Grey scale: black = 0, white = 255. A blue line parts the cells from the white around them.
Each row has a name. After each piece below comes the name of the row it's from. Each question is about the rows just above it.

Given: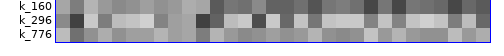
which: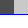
k_296
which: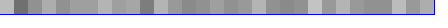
k_776
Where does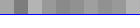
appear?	k_776
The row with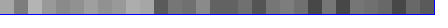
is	k_160

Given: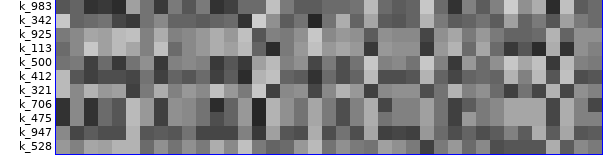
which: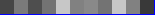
k_500
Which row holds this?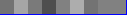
k_475
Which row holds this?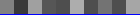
k_947

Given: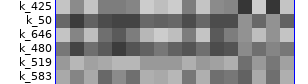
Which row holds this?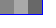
k_583
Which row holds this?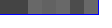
k_50
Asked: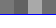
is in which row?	k_583
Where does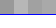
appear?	k_519

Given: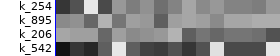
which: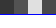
k_542
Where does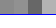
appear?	k_895
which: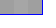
k_895
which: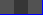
k_542
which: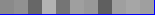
k_895
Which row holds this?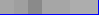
k_895
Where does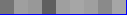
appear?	k_895

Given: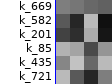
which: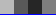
k_721
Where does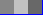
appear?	k_435
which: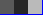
k_582

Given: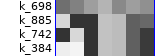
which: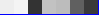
k_384
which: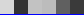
k_742
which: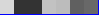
k_885
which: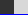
k_742
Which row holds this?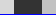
k_885

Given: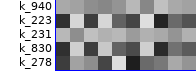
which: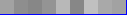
k_940
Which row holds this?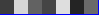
k_223
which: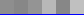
k_940
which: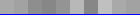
k_940
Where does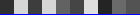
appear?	k_223

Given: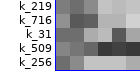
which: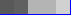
k_716
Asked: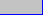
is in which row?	k_256
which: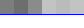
k_219
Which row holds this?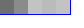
k_219
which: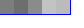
k_219

